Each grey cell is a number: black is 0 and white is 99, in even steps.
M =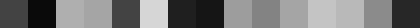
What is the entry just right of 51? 64
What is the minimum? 4
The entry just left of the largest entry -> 26
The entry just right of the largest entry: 12

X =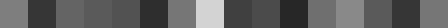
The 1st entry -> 49
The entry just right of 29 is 15
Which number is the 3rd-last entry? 35
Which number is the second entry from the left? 21
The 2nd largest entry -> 53

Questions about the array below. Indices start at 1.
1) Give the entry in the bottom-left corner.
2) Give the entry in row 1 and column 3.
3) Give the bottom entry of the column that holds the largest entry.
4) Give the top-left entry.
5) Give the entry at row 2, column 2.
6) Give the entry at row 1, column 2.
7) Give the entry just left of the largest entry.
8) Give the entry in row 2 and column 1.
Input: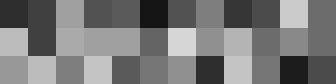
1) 59
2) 62
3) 56
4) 18
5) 25
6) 25
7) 39
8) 73

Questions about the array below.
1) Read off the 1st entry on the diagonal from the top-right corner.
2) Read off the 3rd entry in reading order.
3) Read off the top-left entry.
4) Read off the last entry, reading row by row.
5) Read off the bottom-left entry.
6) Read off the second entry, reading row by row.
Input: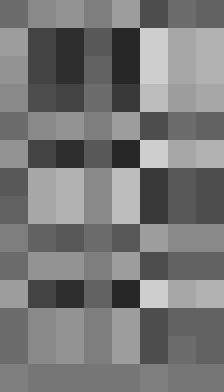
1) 38
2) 57
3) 42
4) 46
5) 49
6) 53

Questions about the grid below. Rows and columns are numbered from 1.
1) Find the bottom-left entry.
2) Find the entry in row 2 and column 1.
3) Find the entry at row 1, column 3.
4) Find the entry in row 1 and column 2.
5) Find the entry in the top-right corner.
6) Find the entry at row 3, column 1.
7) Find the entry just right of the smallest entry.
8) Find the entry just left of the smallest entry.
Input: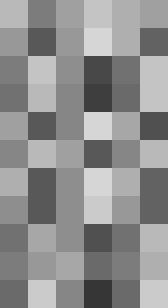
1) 41
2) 59
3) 62
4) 48
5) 62
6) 48
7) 41
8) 52

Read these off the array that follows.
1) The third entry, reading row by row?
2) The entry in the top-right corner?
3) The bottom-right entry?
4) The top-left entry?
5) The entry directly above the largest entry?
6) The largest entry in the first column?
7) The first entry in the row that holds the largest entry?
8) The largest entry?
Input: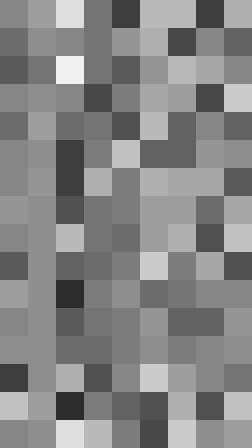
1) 86
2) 68
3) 61
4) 52
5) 52
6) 75
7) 35
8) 93

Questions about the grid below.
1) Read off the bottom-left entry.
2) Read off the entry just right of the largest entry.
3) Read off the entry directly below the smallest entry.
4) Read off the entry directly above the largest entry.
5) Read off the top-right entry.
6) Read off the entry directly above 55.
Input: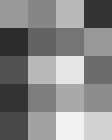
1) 28
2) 82
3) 32
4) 66
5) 20
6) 42

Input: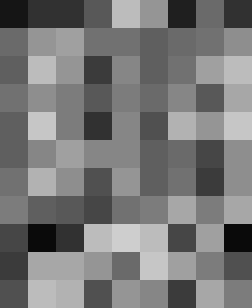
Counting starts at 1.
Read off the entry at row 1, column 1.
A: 8
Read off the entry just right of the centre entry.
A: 37
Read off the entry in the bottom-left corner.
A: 31
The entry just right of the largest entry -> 73
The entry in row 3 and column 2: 73
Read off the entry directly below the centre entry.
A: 58
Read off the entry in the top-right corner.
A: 19
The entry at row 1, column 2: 19
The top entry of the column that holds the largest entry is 73
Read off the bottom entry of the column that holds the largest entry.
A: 58
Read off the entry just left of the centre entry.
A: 52
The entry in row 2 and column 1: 41
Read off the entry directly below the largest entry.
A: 41
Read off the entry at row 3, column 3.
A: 58
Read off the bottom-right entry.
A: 48
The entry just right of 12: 41
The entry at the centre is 52
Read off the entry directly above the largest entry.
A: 44
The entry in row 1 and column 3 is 19
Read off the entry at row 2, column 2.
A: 58
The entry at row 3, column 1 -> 37

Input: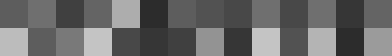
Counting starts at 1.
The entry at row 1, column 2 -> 43
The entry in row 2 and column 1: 73
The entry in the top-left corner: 36
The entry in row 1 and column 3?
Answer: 25

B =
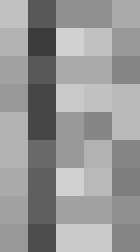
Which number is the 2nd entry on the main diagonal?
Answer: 23
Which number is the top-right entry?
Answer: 66
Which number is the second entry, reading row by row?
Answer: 34
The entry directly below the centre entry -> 59
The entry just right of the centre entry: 52
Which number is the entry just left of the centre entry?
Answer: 27
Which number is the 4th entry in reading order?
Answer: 56
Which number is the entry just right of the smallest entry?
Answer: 81
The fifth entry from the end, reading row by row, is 59
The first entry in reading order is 75
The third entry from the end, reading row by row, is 78
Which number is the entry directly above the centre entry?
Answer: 78

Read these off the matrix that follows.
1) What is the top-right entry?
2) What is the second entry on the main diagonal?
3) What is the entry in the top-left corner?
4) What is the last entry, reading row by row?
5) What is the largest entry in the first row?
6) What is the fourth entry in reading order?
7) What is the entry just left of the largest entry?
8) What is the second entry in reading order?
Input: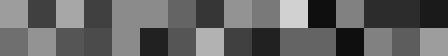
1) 10
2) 57
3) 61
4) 61
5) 81
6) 25
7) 47
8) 25

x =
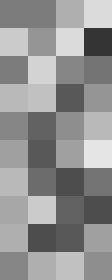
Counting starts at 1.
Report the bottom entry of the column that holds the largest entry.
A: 55
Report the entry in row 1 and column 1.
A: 48
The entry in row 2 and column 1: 79
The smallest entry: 20
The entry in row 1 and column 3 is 68
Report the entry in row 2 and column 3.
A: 85
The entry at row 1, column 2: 48
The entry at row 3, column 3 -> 52
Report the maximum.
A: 89

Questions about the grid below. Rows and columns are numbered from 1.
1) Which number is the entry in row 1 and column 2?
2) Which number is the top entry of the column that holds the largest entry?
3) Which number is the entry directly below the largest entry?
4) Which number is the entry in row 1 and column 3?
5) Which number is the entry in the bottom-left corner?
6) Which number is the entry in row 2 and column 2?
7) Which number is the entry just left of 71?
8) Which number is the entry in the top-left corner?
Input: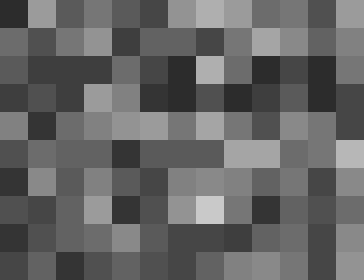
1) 60
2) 68
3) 27
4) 35
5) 27
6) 31
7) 46
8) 17

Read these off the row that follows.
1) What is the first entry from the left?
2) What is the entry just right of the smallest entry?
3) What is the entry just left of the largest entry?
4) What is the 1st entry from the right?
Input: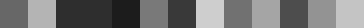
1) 40
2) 47
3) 22
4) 76
